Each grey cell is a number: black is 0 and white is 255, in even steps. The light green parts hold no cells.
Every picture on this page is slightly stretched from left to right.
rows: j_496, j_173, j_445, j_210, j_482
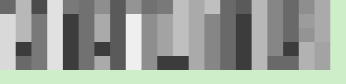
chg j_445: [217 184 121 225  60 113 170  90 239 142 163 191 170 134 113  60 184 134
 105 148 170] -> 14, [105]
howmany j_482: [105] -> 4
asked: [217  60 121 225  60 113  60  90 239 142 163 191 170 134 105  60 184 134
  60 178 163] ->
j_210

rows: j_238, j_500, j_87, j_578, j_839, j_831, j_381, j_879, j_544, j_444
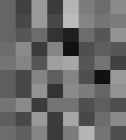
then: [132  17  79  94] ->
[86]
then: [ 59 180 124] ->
[108]
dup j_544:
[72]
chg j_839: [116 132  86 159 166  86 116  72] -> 7, [65]
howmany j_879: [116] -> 3
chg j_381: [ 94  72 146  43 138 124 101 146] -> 3, [51]

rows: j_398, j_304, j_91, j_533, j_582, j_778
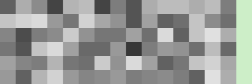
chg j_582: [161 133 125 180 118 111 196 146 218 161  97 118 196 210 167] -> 6, [203]
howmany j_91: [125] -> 1
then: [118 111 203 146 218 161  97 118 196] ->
[210]
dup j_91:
[118]

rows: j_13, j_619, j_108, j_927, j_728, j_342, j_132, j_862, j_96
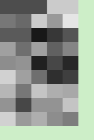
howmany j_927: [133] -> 1
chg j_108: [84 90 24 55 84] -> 0, [90]
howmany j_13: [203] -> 2
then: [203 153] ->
[229]
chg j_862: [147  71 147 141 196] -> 3, [147]
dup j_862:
[147]

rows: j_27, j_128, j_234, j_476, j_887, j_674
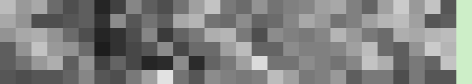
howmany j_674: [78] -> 3
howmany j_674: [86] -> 7
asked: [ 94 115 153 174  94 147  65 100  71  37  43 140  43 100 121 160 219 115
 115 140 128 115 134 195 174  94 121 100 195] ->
j_887
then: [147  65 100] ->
[71]
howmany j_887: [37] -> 1

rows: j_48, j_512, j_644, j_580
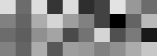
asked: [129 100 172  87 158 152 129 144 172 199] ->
j_580
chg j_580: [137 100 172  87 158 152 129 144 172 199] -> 0, [129]
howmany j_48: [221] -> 3

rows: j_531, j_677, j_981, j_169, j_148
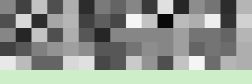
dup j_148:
[100]
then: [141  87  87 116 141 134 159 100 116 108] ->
[174]
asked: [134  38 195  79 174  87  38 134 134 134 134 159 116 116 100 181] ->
j_981

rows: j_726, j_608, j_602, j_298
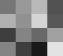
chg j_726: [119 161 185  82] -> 1, [153]
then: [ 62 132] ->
[104]
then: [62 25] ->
[227]

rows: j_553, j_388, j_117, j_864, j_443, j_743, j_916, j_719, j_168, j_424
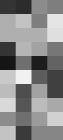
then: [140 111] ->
[155]
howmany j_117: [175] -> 3

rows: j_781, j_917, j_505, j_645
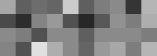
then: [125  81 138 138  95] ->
[138]
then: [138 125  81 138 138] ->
[95]
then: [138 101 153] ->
[167]
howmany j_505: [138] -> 6
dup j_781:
[95]
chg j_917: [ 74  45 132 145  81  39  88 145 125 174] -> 3, [153]

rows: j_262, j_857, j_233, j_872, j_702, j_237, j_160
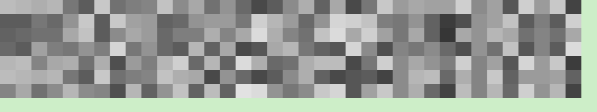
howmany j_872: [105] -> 3
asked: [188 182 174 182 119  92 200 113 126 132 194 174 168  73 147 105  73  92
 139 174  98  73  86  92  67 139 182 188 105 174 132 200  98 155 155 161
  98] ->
j_237
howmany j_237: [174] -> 4
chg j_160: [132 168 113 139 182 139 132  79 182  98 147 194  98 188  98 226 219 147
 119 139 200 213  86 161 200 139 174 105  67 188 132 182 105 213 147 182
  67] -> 33, [207]
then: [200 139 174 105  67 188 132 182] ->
[105]

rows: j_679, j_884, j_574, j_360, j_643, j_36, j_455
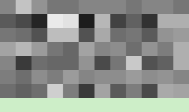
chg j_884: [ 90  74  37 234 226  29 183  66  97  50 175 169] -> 11, [175]
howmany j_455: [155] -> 0
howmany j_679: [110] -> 0

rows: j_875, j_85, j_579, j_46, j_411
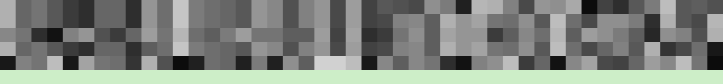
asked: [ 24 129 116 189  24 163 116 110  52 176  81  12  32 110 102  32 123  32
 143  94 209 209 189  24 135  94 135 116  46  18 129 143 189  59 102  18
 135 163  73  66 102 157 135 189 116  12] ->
j_411
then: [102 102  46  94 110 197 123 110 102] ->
[88]
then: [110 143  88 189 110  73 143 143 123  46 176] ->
[88]
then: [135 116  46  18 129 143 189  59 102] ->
[18]
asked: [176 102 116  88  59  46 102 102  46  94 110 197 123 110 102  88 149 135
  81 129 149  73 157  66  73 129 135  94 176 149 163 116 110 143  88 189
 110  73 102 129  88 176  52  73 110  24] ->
j_46
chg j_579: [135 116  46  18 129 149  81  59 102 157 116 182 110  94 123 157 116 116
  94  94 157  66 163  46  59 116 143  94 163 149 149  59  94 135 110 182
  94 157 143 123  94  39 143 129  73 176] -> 44, [81]

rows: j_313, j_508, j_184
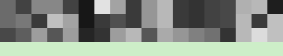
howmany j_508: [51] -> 1
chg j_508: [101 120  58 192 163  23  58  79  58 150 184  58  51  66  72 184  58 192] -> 0, [107]
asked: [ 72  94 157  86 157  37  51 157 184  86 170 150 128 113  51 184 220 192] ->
j_184
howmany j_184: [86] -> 2
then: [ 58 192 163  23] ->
[58]

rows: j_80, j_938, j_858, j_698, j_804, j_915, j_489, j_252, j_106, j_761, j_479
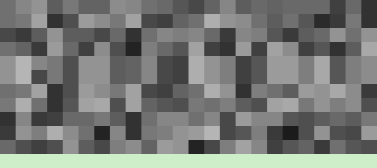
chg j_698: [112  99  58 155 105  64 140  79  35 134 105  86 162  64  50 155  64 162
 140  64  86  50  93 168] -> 9, [126]
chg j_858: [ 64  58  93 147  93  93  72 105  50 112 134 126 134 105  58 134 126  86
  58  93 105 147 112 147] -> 0, [72]
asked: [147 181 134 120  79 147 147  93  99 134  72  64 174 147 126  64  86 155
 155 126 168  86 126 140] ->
j_804
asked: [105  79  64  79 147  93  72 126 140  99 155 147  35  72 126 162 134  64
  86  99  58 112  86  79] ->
j_479
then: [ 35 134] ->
[50]
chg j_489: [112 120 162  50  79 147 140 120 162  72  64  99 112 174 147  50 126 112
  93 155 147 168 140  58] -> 5, [155]

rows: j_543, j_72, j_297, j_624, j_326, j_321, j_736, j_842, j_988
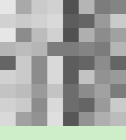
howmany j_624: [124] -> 3
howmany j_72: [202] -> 2
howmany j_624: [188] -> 1
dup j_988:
[146]

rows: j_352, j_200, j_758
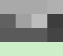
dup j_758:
[90]
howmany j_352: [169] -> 3

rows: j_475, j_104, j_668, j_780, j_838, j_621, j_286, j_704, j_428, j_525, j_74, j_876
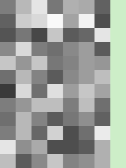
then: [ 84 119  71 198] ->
[91]
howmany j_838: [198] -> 2
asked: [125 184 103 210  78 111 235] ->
j_525
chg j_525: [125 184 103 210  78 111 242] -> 6, [235]
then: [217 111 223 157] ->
[198]
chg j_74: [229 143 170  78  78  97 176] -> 5, [91]

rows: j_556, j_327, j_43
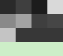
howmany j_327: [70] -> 1
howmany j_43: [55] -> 3

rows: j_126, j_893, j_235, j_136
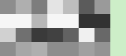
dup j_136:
[141]
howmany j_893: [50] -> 2
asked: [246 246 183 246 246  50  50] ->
j_893
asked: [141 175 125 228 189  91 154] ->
j_126

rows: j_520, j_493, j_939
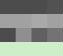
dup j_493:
[161]
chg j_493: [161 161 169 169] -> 3, [161]
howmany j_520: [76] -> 3
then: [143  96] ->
[115]
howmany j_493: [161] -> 3

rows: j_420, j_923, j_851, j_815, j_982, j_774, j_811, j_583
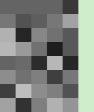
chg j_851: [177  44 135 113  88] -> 1, [38]
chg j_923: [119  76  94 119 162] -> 1, [82]
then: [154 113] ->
[30]
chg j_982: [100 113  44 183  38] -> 1, [106]
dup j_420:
[100]
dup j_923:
[119]
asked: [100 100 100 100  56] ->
j_420

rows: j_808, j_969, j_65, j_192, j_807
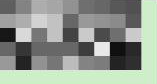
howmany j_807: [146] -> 1
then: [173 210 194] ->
[103]
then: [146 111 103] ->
[88]
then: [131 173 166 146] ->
[111]
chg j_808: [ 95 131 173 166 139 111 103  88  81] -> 4, [146]
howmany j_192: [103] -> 4

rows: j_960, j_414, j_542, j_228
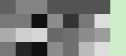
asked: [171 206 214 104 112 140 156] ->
j_542
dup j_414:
[120]

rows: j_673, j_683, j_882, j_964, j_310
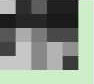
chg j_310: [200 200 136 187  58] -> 3, [179]
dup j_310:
[200]
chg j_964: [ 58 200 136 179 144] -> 0, [65]
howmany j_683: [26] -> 3

